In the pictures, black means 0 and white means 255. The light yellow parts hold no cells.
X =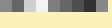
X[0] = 138
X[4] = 125
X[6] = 78
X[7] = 49

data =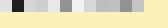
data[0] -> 225
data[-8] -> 233
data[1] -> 31

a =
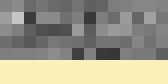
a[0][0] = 130
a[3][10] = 110
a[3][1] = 100
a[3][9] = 116
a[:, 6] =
[115, 126, 153, 111, 63]
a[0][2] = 107
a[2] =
[140, 127, 95, 80, 76, 80, 153, 93, 141, 155, 150, 126, 121, 132]
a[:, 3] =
[116, 138, 80, 103, 131]
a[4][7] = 129
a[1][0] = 157
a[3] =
[110, 100, 88, 103, 120, 113, 111, 97, 115, 116, 110, 133, 114, 129]
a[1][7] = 58
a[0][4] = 107
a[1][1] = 197
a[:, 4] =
[107, 137, 76, 120, 140]
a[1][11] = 103
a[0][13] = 130

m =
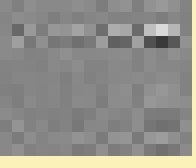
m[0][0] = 138
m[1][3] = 135
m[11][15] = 130
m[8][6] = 138
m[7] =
[128, 127, 134, 132, 135, 129, 135, 136, 129, 139, 142, 127, 144, 151, 144, 130]
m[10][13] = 112
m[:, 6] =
[142, 128, 163, 112, 136, 141, 136, 135, 138, 123, 120, 147, 122]
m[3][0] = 138
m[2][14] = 182
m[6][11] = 139
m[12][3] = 133
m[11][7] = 141
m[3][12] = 81
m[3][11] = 161
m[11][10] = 149
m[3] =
[138, 159, 120, 144, 118, 124, 112, 121, 157, 96, 101, 161, 81, 58, 88, 146]
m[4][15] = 137
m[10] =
[126, 148, 130, 137, 126, 131, 120, 135, 136, 126, 130, 142, 118, 112, 115, 143]
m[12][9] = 124
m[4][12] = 140
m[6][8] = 133
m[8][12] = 151
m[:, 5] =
[137, 134, 148, 124, 144, 135, 127, 129, 129, 130, 131, 138, 135]
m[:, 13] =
[153, 125, 218, 58, 134, 135, 140, 151, 146, 123, 112, 157, 112]
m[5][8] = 131
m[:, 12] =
[146, 133, 191, 81, 140, 140, 135, 144, 151, 124, 118, 151, 122]
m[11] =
[136, 124, 141, 132, 138, 138, 147, 141, 123, 147, 149, 122, 151, 157, 143, 130]
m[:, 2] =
[142, 138, 153, 120, 130, 131, 134, 134, 138, 129, 130, 141, 129]
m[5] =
[131, 132, 131, 129, 137, 135, 141, 131, 131, 137, 136, 130, 140, 135, 135, 133]
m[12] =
[136, 144, 129, 133, 132, 135, 122, 125, 143, 124, 129, 144, 122, 112, 120, 139]

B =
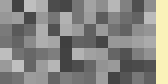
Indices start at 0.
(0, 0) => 162
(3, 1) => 100
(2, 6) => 155
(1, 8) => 92
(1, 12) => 187
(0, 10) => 129
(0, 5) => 70
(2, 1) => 89
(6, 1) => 116
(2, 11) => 142
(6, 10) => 85
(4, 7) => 161
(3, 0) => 116
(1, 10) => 110
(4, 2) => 103
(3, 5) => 63
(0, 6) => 118
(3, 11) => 161
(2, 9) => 115
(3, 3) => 174
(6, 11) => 120
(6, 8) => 158
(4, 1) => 115
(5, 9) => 154
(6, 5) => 126
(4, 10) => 82
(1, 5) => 178

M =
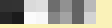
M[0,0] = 50
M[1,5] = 163
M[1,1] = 27
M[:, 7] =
[185, 211]
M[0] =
[50, 51, 218, 222, 109, 145, 98, 185]
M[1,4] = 133

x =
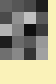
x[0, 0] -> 98
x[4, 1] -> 136
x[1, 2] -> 192
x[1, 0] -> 74
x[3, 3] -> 152

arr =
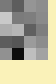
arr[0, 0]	121
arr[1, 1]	123
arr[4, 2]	190
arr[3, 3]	140
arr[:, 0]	[121, 201, 174, 93, 145]
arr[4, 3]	162

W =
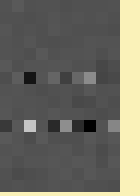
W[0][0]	82
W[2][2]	82
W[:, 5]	[79, 81, 82, 80, 83, 85, 64, 82, 82, 83, 142, 79, 85, 84, 86, 82]
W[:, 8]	[81, 83, 80, 83, 79, 71, 69, 81, 82, 77, 83, 82, 76, 78, 83, 80]
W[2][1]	80
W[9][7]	80
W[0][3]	82
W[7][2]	81
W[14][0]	81
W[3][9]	83
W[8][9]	78
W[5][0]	88
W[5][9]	77
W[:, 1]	[89, 81, 80, 81, 82, 80, 93, 84, 83, 81, 88, 84, 85, 80, 75, 82]
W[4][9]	84
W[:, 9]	[82, 80, 78, 83, 84, 77, 73, 82, 78, 80, 134, 87, 83, 87, 83, 78]
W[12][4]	84
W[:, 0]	[82, 81, 85, 83, 83, 88, 78, 83, 85, 86, 57, 89, 83, 85, 81, 80]
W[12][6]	80
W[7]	[83, 84, 81, 78, 81, 82, 79, 87, 81, 82]
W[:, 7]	[81, 81, 80, 84, 84, 82, 139, 87, 75, 80, 0, 87, 84, 86, 87, 80]
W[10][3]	84
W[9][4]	86
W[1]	[81, 81, 79, 81, 84, 81, 83, 81, 83, 80]
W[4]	[83, 82, 79, 88, 81, 83, 83, 84, 79, 84]

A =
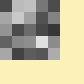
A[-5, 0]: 74
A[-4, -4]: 201
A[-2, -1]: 139
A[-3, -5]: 148
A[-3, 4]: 54
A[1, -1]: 130
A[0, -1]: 76
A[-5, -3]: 192
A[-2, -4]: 136

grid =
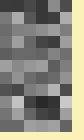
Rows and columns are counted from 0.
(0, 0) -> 59
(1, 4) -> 62
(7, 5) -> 76
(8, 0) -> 136
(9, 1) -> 160
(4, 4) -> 131
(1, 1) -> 170
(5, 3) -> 158
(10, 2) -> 159
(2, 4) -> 157
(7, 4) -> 179
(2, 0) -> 108
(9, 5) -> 159
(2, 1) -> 128
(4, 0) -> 94
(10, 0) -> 104
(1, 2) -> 86
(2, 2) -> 130
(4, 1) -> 106
